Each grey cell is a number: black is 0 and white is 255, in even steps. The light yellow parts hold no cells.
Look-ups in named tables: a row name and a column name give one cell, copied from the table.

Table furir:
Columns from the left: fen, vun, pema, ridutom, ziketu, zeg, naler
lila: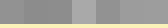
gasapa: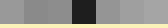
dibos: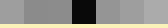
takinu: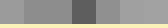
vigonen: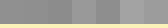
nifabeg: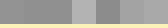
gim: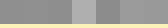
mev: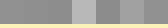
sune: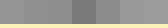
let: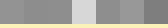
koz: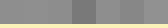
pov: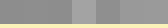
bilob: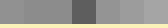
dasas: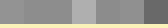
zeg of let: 152
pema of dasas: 141
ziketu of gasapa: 149
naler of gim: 153
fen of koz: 142
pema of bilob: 140
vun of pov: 142
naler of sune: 156
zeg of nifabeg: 163
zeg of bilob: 156
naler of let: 126

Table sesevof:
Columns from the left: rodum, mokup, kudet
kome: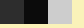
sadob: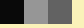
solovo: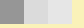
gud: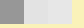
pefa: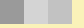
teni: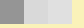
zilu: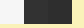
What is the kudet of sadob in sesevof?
98
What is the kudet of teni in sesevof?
224
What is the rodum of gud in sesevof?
151
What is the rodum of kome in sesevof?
45
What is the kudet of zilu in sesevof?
46
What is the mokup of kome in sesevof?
11
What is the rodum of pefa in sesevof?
154
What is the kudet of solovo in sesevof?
230
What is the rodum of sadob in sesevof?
9
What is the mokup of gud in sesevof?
227
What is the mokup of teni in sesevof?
217
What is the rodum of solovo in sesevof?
150
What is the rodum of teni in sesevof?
149

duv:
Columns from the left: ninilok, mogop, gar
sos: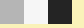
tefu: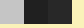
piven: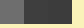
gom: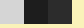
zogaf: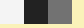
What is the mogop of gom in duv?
29
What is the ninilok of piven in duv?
110
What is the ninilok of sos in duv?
181
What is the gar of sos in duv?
36
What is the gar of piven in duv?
60
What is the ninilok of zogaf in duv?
244
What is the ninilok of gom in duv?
213
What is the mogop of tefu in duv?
32
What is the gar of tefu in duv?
40
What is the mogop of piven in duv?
62
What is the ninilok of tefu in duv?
197
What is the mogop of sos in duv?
246
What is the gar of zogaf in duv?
114

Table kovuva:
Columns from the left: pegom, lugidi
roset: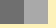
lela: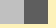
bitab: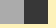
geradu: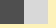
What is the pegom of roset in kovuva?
111
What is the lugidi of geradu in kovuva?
216
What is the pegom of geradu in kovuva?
80
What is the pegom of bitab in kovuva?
172
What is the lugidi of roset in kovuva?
169
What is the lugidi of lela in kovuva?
94
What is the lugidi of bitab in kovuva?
54
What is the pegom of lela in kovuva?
192

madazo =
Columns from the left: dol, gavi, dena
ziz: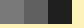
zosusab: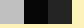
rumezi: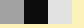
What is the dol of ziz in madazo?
120
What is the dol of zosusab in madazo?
191
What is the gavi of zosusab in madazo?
7
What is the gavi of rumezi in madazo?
12
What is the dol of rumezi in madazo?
162
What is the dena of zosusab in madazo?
36

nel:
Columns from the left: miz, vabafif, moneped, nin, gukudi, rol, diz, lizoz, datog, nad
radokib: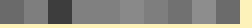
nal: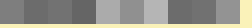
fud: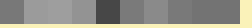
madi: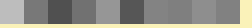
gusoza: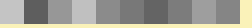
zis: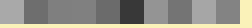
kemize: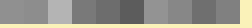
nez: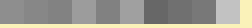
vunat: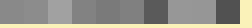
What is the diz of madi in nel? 131
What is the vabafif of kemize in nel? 141
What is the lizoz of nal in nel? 108
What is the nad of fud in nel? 115
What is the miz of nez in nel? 142
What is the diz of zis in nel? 148
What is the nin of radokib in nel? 128
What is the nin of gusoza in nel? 192
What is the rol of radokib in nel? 137
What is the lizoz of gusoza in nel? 124
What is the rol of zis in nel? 56
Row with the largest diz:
nal

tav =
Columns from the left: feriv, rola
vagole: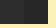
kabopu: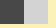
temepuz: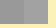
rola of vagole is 39
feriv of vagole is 45
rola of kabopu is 211
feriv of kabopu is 72
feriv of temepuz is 153
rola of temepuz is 162

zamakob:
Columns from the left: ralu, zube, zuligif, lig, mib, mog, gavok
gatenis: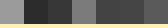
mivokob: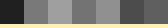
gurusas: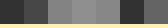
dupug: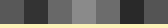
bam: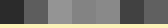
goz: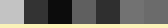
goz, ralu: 195
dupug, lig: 138
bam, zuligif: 148
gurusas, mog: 50
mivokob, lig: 115
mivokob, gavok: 95
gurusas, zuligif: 131
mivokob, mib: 144
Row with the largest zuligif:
mivokob

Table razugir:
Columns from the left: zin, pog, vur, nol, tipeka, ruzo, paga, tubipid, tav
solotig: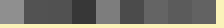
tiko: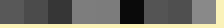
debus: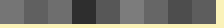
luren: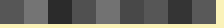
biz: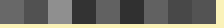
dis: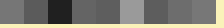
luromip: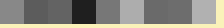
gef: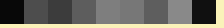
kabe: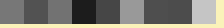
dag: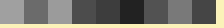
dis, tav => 119
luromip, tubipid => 109
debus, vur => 110
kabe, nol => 28
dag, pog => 107
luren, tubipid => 52
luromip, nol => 31
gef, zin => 8
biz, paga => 97
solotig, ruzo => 75
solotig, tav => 98
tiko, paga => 84
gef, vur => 60
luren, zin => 86
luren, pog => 116
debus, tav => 93
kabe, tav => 197
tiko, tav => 137

